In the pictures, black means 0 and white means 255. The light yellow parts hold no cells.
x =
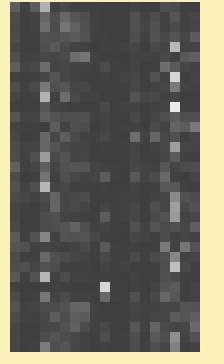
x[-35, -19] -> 92
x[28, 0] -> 65
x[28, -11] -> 63
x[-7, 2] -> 62
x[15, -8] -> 63
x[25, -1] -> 69
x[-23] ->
[67, 65, 63, 64, 93, 67, 79, 76, 63, 68, 63, 66, 66, 63, 74, 68, 100, 92, 120]
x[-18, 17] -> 63
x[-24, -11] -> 65
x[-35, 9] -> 64
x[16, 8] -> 68
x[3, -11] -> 65
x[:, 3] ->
[177, 101, 110, 81, 79, 71, 109, 71, 120, 178, 86, 93, 64, 103, 103, 155, 95, 116, 182, 75, 70, 77, 76, 132, 67, 104, 81, 180, 65, 120, 76, 72, 71, 77, 123]
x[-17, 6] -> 65
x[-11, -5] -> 63
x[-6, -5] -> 73
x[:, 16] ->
[75, 85, 75, 84, 184, 65, 89, 214, 122, 68, 234, 92, 100, 80, 158, 91, 69, 65, 88, 138, 159, 155, 79, 65, 66, 134, 192, 74, 90, 86, 70, 91, 69, 142, 129]
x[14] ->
[76, 67, 68, 103, 85, 73, 68, 68, 63, 65, 64, 65, 68, 63, 67, 72, 158, 69, 68]
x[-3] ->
[70, 63, 63, 71, 72, 81, 96, 76, 65, 72, 64, 63, 85, 67, 100, 73, 69, 70, 104]
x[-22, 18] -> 69
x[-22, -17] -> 63
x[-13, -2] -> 71
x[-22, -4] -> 72
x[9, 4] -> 65
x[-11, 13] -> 63
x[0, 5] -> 73
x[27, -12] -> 66
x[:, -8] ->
[63, 63, 63, 63, 66, 62, 63, 68, 64, 63, 66, 64, 66, 63, 65, 63, 63, 62, 63, 66, 67, 66, 63, 62, 63, 64, 67, 62, 63, 63, 63, 64, 63, 65, 64]
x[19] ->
[75, 71, 67, 75, 99, 71, 73, 77, 63, 64, 63, 66, 66, 63, 67, 70, 138, 81, 76]
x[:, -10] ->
[64, 63, 63, 66, 65, 63, 76, 66, 64, 63, 74, 67, 68, 72, 65, 63, 66, 92, 66, 64, 69, 92, 68, 64, 90, 72, 68, 65, 214, 104, 63, 64, 72, 77, 66]
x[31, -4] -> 69
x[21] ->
[69, 64, 63, 77, 79, 68, 66, 64, 63, 92, 64, 66, 71, 63, 74, 82, 155, 67, 71]
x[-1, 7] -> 67
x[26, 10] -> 64

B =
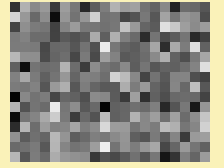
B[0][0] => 50
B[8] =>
[123, 118, 130, 86, 153, 175, 87, 125, 101, 89, 90, 173, 124, 154, 100, 84, 134, 104, 191, 87]
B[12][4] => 130
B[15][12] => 113
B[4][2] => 122
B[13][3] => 101
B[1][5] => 150
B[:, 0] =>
[50, 211, 67, 122, 123, 183, 96, 129, 123, 2, 179, 12, 44, 144, 106, 182]
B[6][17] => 110
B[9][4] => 70
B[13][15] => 93
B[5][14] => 138
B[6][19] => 222
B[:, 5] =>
[157, 150, 132, 90, 105, 110, 179, 151, 175, 103, 118, 121, 134, 148, 133, 151]
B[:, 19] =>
[86, 77, 156, 65, 98, 166, 222, 65, 87, 67, 149, 197, 209, 158, 97, 155]
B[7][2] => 123
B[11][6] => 60
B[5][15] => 175
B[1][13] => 120
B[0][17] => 109
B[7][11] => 187
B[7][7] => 130
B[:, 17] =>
[109, 150, 158, 117, 124, 79, 110, 132, 104, 108, 120, 108, 118, 59, 153, 127]
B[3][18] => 41
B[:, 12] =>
[161, 84, 153, 106, 92, 95, 93, 136, 124, 159, 112, 178, 116, 95, 125, 113]
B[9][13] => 48
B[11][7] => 105
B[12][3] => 156
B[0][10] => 178

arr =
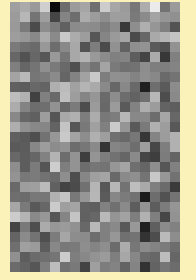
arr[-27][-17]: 159
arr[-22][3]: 87
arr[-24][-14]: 171
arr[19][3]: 119
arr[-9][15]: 107
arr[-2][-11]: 126
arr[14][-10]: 119
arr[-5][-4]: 32
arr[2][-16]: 122
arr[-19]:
[96, 92, 104, 100, 175, 187, 161, 180, 170, 137, 103, 136, 105, 32, 110, 90, 140]
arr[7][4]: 139
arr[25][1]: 93
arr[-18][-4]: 112
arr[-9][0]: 105
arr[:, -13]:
[11, 69, 123, 138, 109, 153, 122, 139, 175, 105, 146, 85, 99, 151, 140, 179, 205, 106, 97, 177, 203, 86, 151, 124, 136, 117, 189]
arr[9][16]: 137
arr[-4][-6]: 112
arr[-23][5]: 137
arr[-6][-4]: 177
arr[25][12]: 135
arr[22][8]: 184
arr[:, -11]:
[155, 109, 139, 172, 168, 168, 80, 131, 161, 157, 123, 176, 86, 162, 108, 147, 147, 77, 75, 120, 164, 196, 145, 141, 122, 126, 121]
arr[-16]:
[136, 102, 96, 157, 85, 168, 176, 125, 172, 120, 125, 183, 136, 136, 109, 166, 103]
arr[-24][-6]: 165
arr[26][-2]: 118
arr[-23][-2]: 81
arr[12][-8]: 128
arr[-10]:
[147, 120, 123, 114, 106, 142, 77, 134, 159, 164, 105, 138, 143, 116, 200, 151, 114]
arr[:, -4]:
[172, 139, 175, 103, 147, 68, 141, 143, 32, 112, 174, 136, 122, 54, 158, 69, 101, 116, 169, 27, 147, 177, 32, 51, 139, 107, 50]
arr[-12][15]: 124
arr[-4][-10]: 139
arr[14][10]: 133
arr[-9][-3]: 127
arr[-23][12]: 143

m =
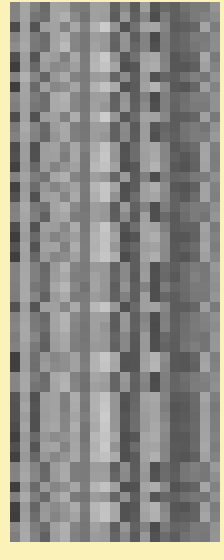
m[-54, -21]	130
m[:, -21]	[130, 131, 76, 131, 140, 80, 61, 129, 62, 131, 126, 77, 121, 129, 77, 81, 65, 129, 66, 81, 128, 131, 78, 61, 83, 63, 129, 129, 126, 124, 82, 129, 133, 125, 129, 63, 64, 134, 133, 85, 82, 82, 76, 64, 80, 65, 129, 131, 62, 126, 65, 62, 134, 126]
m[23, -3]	97
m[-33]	[131, 165, 127, 97, 160, 166, 124, 121, 157, 151, 94, 137, 89, 159, 79, 106, 89, 109, 123, 116, 149]
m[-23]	[129, 164, 121, 105, 164, 179, 136, 120, 159, 158, 93, 152, 95, 132, 78, 127, 94, 108, 121, 130, 144]
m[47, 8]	158
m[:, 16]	[96, 95, 91, 97, 98, 86, 87, 94, 89, 102, 99, 92, 92, 96, 88, 96, 89, 100, 88, 97, 98, 89, 91, 86, 89, 89, 94, 89, 101, 93, 92, 94, 96, 94, 92, 88, 88, 100, 101, 91, 85, 87, 90, 87, 90, 88, 91, 95, 83, 97, 87, 90, 101, 93]
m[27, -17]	156
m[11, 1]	161
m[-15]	[85, 157, 81, 158, 162, 127, 172, 123, 176, 194, 149, 84, 102, 162, 167, 131, 91, 93, 107, 164, 127]
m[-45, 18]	126
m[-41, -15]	127
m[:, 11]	[135, 152, 82, 148, 146, 88, 79, 139, 81, 147, 152, 87, 138, 136, 82, 84, 78, 154, 79, 81, 153, 137, 85, 76, 90, 76, 137, 137, 147, 129, 81, 152, 150, 135, 136, 84, 83, 152, 147, 84, 81, 86, 85, 78, 81, 79, 140, 137, 79, 143, 82, 82, 149, 136]
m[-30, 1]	164
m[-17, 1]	166
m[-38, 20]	126
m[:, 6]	[126, 138, 167, 134, 133, 168, 159, 130, 164, 135, 134, 173, 126, 127, 166, 168, 161, 132, 162, 169, 136, 124, 171, 158, 172, 160, 131, 126, 135, 123, 170, 136, 132, 128, 126, 161, 161, 130, 133, 172, 170, 164, 173, 163, 165, 167, 125, 125, 166, 122, 171, 163, 132, 129]
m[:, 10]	[98, 92, 147, 101, 98, 145, 164, 101, 170, 97, 99, 149, 97, 97, 151, 149, 161, 102, 164, 145, 92, 94, 148, 163, 151, 173, 98, 102, 94, 97, 151, 93, 92, 101, 97, 168, 166, 100, 101, 149, 149, 149, 150, 165, 147, 170, 95, 102, 160, 101, 167, 167, 94, 101]
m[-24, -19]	84
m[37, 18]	122
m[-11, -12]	195
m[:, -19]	[129, 117, 83, 122, 120, 84, 104, 133, 105, 123, 118, 81, 132, 130, 80, 81, 104, 125, 108, 81, 121, 127, 82, 105, 83, 103, 128, 128, 119, 133, 84, 121, 122, 134, 121, 112, 110, 124, 116, 81, 85, 81, 80, 105, 85, 104, 132, 135, 106, 126, 101, 109, 125, 130]
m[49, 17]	112
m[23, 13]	165
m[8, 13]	161
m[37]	[134, 166, 124, 107, 167, 176, 130, 114, 165, 160, 100, 152, 98, 135, 76, 127, 100, 111, 122, 130, 140]
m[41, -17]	163
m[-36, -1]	130
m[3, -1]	140
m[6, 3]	156
